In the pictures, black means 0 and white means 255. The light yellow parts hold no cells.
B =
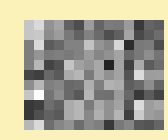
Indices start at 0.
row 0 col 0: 197
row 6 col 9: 172
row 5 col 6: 123
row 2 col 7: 148
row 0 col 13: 93
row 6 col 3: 134
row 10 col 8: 57
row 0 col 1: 217
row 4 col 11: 170
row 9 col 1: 80
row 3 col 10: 104
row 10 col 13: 101
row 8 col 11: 219
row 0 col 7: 100
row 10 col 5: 109
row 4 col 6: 149
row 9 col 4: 171
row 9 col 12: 157
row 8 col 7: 168
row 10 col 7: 127
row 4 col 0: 126
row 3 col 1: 149
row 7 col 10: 104
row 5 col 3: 90
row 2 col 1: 217
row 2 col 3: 104
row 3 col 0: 126
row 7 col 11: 57
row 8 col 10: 84
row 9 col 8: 145
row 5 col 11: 219
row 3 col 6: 156
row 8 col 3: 97
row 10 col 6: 136
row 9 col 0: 56

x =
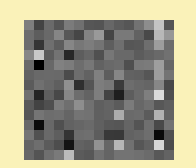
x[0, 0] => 126
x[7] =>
[112, 37, 95, 72, 135, 109, 99, 126, 67, 30, 93, 106, 127, 219, 79]
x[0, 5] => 112
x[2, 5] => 119
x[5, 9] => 134
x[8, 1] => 67
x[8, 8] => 100
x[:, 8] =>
[103, 69, 94, 119, 105, 93, 120, 67, 100, 99, 88, 57, 102, 100]
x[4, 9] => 108
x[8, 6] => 113
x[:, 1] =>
[67, 93, 53, 201, 0, 105, 112, 37, 67, 117, 11, 81, 110, 84]
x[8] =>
[89, 67, 79, 124, 111, 142, 113, 95, 100, 91, 123, 103, 111, 87, 94]
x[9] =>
[85, 117, 109, 111, 101, 116, 114, 96, 99, 172, 106, 108, 91, 178, 99]
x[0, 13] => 196
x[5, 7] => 128
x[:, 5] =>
[112, 70, 119, 93, 109, 109, 47, 109, 142, 116, 102, 109, 98, 91]
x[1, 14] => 151
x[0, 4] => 123
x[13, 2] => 111
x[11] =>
[117, 81, 105, 94, 52, 109, 111, 93, 57, 56, 98, 102, 110, 9, 80]
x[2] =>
[109, 53, 111, 93, 134, 119, 125, 116, 94, 111, 86, 88, 110, 157, 108]
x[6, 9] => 59
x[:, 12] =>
[141, 73, 110, 99, 123, 86, 101, 127, 111, 91, 111, 110, 97, 107]
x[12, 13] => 213
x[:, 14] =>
[85, 151, 108, 113, 102, 115, 72, 79, 94, 99, 115, 80, 75, 99]

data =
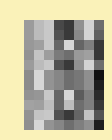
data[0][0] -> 155
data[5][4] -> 110
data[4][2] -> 200
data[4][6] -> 211
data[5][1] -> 215
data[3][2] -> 157
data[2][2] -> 200
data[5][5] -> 119
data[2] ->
[152, 159, 200, 103, 215, 101, 127, 56]
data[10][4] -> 110
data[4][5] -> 145
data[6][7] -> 30
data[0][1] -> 187
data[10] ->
[143, 215, 147, 134, 110, 127, 143, 30]
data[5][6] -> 143
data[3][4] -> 110
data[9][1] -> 196
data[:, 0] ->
[155, 155, 152, 146, 155, 139, 139, 146, 162, 146, 143]
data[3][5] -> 153
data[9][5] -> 101
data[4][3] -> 82
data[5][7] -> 17
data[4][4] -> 57
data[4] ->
[155, 187, 200, 82, 57, 145, 211, 109]
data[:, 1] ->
[187, 187, 159, 196, 187, 215, 215, 150, 159, 196, 215]

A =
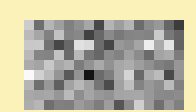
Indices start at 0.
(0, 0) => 204
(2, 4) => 104
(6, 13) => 141
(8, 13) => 111
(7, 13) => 138
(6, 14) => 187
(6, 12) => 152
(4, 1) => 164
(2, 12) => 237
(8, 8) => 157
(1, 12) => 131
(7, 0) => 168
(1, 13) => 202
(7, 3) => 150
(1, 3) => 194
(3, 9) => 130
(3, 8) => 140
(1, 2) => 129
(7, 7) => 152
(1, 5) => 136
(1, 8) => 138
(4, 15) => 151
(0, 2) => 181
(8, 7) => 125
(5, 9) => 167
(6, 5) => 184
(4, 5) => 124
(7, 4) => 186
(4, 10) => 173
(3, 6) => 118
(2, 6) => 218
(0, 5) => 144
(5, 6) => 19
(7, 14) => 136
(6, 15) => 129
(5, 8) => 126
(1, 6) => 65
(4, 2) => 200
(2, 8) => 70

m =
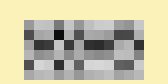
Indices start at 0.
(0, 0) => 153
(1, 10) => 72
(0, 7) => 203
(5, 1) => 183
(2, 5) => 165
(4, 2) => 205
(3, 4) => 139
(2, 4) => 56
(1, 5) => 81
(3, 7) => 138
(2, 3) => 197
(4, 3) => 48
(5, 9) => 163
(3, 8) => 144
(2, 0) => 161
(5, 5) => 151
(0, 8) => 205
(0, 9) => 157
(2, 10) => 183
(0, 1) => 195
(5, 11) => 184
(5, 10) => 172
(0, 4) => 197

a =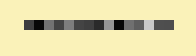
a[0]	62
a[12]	201
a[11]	94
